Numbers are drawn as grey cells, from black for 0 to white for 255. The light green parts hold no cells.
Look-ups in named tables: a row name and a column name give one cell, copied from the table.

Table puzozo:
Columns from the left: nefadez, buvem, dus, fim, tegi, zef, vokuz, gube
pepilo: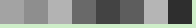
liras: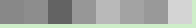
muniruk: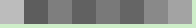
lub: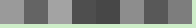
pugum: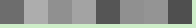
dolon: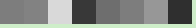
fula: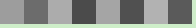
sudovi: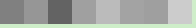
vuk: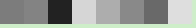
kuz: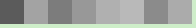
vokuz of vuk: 105
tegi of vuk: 173
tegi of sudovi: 187
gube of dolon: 47
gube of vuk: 222
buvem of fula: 108
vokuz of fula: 178
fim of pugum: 163
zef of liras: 163
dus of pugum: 144
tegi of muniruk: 121
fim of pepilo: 105
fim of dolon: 56
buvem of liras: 141
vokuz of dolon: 151
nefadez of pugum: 109
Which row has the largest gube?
vuk

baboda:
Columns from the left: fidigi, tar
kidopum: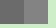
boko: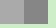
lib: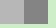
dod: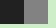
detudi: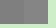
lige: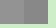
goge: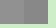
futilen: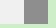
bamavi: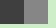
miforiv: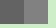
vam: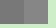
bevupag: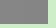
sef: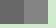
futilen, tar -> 142
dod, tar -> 130
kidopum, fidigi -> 107
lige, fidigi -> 147
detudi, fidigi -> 127
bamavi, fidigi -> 63
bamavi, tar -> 134
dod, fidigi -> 33
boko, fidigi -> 170
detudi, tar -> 133
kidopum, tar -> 131
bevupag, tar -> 133
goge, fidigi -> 145
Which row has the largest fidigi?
futilen

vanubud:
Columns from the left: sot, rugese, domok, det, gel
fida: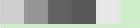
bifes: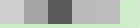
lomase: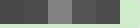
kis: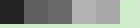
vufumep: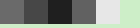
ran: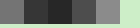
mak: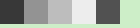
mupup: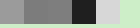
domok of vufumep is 31
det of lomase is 85
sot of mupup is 155
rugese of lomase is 76
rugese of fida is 149
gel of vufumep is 231
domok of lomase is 130
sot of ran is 116
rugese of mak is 147
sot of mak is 56
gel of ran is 139
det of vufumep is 97

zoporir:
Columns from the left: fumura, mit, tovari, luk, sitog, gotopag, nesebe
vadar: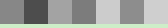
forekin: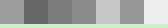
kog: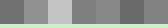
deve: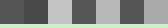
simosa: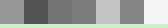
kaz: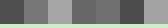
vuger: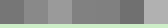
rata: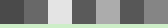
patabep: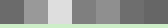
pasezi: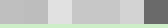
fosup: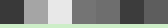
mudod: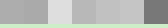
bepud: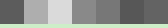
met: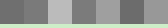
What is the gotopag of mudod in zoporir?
197
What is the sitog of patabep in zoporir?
143
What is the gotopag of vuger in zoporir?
112
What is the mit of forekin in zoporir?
102
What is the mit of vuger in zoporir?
137
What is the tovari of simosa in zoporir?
116
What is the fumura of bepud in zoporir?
92
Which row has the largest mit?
pasezi

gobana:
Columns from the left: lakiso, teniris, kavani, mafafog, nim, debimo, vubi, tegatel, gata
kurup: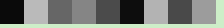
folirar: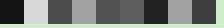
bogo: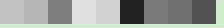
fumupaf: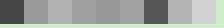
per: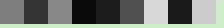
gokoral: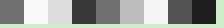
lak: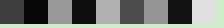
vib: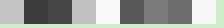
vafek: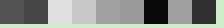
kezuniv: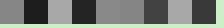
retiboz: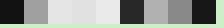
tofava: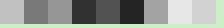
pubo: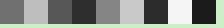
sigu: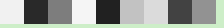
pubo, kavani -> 87
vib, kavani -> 70
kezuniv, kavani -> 168
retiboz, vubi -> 177
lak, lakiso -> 62
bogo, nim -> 210
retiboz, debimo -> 40
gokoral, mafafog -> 56
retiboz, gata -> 23
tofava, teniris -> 121
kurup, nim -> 75
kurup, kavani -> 102
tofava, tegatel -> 231
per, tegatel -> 27
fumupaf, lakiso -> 70
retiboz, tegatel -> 137
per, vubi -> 216
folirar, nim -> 82
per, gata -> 204

